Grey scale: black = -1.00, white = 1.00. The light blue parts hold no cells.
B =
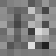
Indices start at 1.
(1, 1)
-0.12
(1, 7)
0.18
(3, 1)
0.10
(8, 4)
-0.04
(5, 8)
-0.13
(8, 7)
-0.08
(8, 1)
-0.04
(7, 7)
-0.74
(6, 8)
0.03
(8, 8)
-0.03
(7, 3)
-0.16
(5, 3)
-0.19
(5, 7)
0.50
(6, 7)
0.20
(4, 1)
0.26
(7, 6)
-0.36
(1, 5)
-0.31
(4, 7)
-0.40

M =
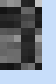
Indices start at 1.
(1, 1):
0.00
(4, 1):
-0.75
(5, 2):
-0.36
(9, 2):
-0.14
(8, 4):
-0.69
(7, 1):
-0.18
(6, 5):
-0.73
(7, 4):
-0.66
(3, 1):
-0.69
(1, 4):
-0.72
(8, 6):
-0.18
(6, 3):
0.16
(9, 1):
-0.07
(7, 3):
-0.31
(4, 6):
-0.80
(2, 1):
-0.85
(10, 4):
-0.25
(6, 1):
-0.09
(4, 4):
-0.39
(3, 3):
-0.62
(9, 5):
-0.78

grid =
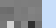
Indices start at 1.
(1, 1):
0.00
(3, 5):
0.00
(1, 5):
-0.02
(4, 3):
-0.18
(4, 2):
0.65
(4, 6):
-0.12

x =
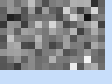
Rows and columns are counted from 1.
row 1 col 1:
0.02
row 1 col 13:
0.38
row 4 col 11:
-0.24
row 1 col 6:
0.01
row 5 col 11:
0.42
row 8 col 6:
-0.32
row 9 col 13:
0.92
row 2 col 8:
-0.22
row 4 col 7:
0.06
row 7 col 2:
0.27
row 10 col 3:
-0.53
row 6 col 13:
-0.01
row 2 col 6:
-0.44
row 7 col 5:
-0.45
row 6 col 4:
0.00
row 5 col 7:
-0.06
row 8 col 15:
-0.26
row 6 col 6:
0.42
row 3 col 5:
-0.10
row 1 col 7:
-0.37
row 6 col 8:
-0.13
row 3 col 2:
-0.75
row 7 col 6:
0.29
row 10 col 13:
0.24
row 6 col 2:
0.52
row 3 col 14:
-0.10
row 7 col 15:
0.10
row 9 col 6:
-0.14
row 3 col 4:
-0.31
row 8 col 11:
-0.24
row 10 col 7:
-0.03
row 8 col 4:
0.16

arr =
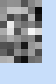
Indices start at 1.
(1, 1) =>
0.06
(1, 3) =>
0.13
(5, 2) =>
0.75
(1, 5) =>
0.05
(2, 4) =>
0.44
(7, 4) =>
-0.82
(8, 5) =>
0.23
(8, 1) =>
-0.23
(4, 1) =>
-0.36
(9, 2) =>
0.41
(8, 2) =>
-0.49
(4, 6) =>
-0.32
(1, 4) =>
-0.34
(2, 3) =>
0.52
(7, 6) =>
0.31

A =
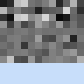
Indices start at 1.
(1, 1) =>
-0.78
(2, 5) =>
-0.28
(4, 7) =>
0.03
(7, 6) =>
0.01
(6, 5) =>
-0.17
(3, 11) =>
-0.21
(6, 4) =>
-0.14
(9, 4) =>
-0.43
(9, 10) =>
-0.03
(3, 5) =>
0.08
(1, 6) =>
-0.17
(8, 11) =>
0.19
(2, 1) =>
0.43
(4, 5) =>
-0.24
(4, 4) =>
-0.44
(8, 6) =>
-0.23
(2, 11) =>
-0.16
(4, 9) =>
0.19
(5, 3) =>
-0.07
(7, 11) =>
-0.34
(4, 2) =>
-0.52
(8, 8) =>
0.00
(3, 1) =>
-0.60
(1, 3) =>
0.48
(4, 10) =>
-0.35
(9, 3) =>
-0.37
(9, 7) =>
-0.05
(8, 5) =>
-0.15
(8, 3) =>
-0.04
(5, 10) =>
-0.09
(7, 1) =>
-0.11
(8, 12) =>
-0.18
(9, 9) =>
0.06
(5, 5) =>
-0.14
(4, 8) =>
-0.16
